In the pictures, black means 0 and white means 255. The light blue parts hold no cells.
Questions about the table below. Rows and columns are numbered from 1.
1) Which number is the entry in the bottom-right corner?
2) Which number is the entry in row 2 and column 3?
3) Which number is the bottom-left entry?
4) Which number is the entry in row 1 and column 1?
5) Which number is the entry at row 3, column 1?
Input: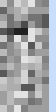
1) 158
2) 173
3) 201
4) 201
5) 158

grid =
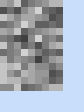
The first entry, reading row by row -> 167
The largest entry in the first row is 197
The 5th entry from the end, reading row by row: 111
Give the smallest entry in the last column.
80
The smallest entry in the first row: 96
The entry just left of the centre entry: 96
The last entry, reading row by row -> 182
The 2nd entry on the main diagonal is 111
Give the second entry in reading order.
151
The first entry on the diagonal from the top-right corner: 182
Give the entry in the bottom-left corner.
138
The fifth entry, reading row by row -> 124
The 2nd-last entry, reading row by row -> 182
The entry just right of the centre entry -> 80
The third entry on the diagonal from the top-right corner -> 138
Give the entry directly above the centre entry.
138
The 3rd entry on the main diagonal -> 138

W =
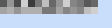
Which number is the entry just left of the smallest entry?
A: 207
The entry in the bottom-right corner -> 207
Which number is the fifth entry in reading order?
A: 59
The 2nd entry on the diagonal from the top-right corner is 191
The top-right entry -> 104
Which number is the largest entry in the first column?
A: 163

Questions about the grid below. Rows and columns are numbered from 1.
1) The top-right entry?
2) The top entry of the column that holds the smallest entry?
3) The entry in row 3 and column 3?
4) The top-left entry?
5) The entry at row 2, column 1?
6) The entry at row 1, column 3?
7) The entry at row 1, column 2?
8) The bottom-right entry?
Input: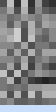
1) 49
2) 64
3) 120
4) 80
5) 120
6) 49
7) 193
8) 120

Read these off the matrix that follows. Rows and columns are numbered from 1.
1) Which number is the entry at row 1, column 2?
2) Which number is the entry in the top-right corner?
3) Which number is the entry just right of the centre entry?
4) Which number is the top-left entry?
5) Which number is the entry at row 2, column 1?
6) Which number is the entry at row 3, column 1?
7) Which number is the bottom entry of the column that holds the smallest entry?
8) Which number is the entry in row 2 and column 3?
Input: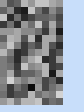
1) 83
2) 152
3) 152
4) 152
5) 99
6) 196
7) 181
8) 43

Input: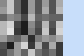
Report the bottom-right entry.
57
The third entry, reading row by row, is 99
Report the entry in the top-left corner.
138
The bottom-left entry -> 71
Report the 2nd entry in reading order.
199
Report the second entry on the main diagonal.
199
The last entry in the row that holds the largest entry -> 212
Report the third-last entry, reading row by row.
84
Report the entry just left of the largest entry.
184
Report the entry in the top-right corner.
170
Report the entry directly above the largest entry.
212
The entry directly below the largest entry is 113

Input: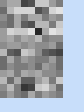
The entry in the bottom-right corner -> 124
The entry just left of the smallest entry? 226
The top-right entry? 124
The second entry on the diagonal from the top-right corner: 212
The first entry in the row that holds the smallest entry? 156
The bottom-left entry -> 124
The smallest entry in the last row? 109
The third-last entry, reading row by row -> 156
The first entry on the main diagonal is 140
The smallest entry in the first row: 67
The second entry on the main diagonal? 184
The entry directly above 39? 184
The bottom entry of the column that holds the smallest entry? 124
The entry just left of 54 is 124
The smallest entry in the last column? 67
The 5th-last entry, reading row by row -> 168
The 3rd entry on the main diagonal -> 168
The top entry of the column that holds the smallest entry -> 200

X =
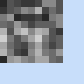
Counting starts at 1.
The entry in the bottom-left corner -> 40
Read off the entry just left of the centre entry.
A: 193
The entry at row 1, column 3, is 70
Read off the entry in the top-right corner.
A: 83
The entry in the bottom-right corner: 96
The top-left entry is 40
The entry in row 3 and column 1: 122
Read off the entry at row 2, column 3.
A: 96
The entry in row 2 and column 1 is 55
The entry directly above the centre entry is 70
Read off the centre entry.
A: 137
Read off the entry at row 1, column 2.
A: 83
